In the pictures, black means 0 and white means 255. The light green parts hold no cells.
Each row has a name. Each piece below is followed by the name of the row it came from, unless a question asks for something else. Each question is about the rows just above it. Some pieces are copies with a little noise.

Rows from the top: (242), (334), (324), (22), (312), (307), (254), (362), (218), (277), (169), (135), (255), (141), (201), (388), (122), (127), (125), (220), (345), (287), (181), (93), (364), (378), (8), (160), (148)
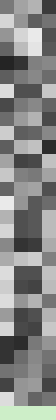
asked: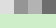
(287)
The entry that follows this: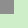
[100]
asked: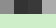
(127)

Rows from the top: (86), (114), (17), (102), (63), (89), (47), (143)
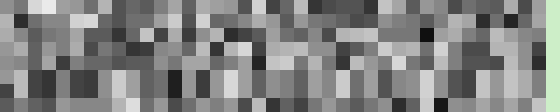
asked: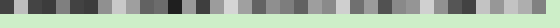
(47)
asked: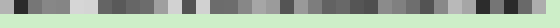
(114)
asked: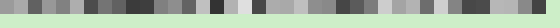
(102)
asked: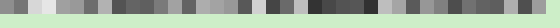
(86)

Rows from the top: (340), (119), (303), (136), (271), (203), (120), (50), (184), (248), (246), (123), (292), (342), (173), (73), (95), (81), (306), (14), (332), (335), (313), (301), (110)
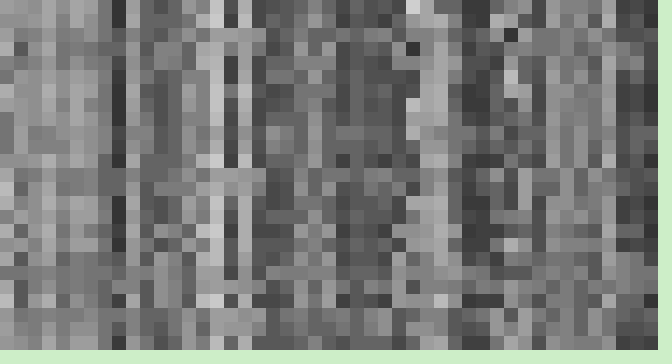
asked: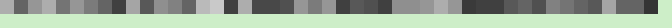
(95)
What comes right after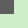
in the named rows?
[80]
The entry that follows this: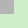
[64]
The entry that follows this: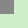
[116]
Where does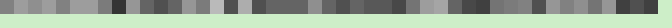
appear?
(73)

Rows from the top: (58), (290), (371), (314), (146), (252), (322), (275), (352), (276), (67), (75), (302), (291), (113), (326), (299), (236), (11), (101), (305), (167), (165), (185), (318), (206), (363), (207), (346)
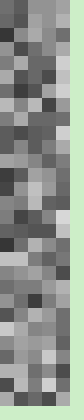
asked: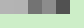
(363)
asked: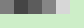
(326)

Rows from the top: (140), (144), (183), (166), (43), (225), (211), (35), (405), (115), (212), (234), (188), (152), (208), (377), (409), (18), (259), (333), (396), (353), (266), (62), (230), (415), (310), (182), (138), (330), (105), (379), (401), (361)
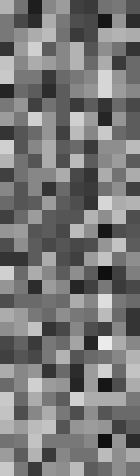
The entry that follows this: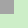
[37]
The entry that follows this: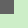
[58]
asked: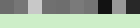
(379)
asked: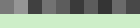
(35)
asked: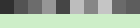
(115)

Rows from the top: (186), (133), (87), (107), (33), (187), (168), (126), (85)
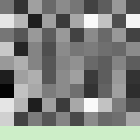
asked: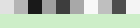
(133)
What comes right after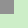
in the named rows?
[105]
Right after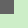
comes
[160]
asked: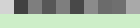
(85)

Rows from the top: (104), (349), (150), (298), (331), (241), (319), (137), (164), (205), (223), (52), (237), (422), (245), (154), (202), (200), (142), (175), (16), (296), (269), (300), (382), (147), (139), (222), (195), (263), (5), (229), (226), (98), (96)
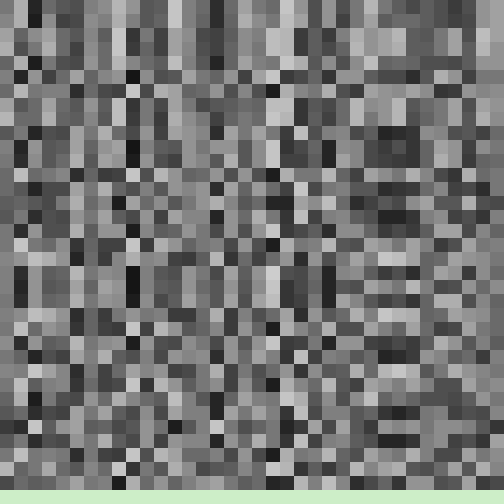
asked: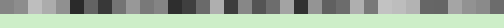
(269)
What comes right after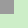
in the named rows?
[106]
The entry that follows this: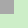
[106]
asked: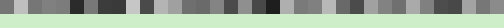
(226)
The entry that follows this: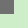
[29]

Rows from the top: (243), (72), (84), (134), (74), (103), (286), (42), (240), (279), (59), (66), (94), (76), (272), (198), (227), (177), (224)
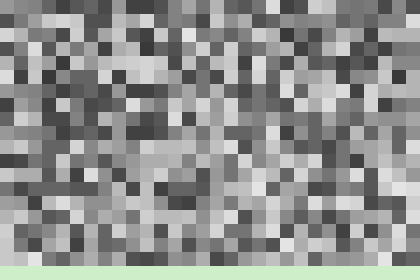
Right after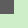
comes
[136]
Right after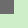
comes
[144]
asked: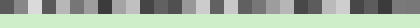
(134)
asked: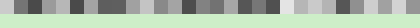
(177)
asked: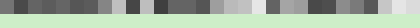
(76)

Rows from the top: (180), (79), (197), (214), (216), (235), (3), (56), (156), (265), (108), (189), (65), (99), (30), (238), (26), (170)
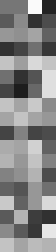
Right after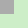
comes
[164]
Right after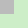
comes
[179]
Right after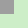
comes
[217]
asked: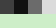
(3)
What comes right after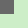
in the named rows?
[223]
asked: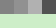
(65)

